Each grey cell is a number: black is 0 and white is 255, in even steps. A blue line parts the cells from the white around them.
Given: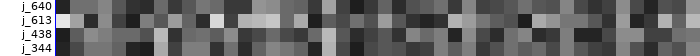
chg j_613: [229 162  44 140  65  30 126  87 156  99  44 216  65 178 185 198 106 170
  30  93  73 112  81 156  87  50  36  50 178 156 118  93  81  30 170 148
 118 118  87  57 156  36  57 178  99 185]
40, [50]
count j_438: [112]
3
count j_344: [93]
2
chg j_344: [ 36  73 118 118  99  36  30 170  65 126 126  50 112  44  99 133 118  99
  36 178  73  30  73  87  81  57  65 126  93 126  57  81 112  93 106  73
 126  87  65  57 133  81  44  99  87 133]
45, [81]
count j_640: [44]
2

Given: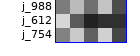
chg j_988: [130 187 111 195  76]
1, [124]
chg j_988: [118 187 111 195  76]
1, [124]
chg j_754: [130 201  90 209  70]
3, [97]
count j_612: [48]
2

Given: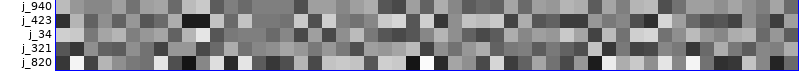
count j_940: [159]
9
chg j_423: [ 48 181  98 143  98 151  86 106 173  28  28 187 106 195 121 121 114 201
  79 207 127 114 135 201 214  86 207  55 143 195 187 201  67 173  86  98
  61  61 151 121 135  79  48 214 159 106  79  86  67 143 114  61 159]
12, [195]
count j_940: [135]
4
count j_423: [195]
3
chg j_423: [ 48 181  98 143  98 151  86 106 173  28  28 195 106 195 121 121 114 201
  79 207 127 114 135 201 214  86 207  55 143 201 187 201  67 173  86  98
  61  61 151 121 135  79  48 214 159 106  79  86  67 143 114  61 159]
30, [195]
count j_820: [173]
1
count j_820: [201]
3

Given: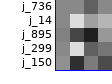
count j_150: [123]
1
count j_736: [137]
3

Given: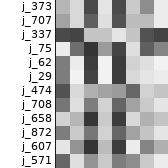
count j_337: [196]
3
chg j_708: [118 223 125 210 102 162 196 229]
7, [202]
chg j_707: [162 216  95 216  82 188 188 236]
4, [223]

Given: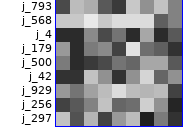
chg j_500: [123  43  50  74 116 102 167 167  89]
3, [58]
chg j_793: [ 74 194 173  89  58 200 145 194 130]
2, [188]
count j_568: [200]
3
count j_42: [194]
1
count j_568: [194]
0
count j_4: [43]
4

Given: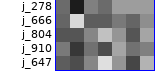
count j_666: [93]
2
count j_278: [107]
2
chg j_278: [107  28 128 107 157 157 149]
7, [157]
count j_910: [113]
2
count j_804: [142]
0

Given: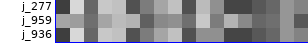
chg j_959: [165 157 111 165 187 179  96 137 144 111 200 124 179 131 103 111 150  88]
14, [137]
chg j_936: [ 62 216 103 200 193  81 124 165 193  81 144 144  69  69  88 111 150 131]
16, [103]

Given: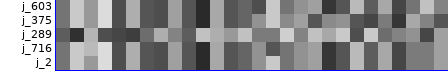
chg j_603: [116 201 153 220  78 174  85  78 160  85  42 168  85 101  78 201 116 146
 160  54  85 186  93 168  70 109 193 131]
26, [116]
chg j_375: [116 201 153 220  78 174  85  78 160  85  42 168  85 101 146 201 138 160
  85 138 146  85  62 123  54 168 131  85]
23, [70]
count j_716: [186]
2
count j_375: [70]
1
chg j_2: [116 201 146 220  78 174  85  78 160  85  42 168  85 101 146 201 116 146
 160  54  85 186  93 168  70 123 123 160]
3, [153]

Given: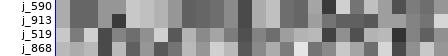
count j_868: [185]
5
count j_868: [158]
0
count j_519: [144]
3
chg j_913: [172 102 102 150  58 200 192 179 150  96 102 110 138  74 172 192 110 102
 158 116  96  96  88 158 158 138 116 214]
26, [131]
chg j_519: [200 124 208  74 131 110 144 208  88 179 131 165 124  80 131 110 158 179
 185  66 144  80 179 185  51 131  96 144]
11, [138]

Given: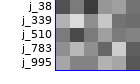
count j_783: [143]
2
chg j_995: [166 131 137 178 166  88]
3, [131]
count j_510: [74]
1
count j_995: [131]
2

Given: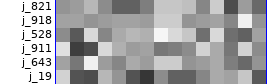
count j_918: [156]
3
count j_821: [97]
2
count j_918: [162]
5
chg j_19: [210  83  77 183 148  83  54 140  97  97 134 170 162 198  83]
15, [89]

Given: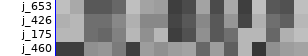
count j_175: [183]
6
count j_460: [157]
4
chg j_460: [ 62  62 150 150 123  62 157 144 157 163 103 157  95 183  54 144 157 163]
3, [144]
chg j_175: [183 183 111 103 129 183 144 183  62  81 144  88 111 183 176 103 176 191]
15, [183]
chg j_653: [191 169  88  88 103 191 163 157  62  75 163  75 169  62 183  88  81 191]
15, [191]

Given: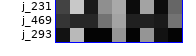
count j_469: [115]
2
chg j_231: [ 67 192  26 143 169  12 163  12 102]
2, [200]
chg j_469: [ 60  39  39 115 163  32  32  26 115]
1, [53]
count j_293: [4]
4
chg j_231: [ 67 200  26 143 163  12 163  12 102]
5, [169]
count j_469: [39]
2
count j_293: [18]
2

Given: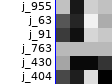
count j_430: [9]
2
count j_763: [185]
4
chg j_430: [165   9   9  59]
4, [52]
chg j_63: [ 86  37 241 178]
4, [172]

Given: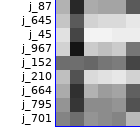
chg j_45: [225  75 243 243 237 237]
2, [69]
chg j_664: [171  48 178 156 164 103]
6, [96]

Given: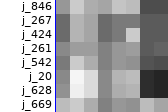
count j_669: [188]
2
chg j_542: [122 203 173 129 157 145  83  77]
5, [151]

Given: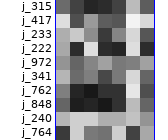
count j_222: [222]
2
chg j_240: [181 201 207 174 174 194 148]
2, [207]
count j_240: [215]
0
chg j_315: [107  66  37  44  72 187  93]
5, [66]
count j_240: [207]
2
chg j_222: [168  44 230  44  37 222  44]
3, [222]
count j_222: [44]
3

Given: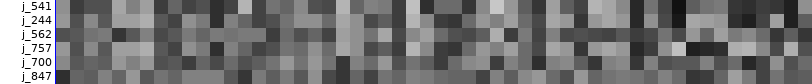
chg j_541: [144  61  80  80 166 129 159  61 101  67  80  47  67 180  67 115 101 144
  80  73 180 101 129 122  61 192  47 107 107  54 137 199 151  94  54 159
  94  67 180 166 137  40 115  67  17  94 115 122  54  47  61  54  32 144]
18, [137]
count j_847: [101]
10
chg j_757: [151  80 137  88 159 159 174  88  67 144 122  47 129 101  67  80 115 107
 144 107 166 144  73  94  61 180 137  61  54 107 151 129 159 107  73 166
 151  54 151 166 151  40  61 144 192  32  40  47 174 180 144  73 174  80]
51, [137]

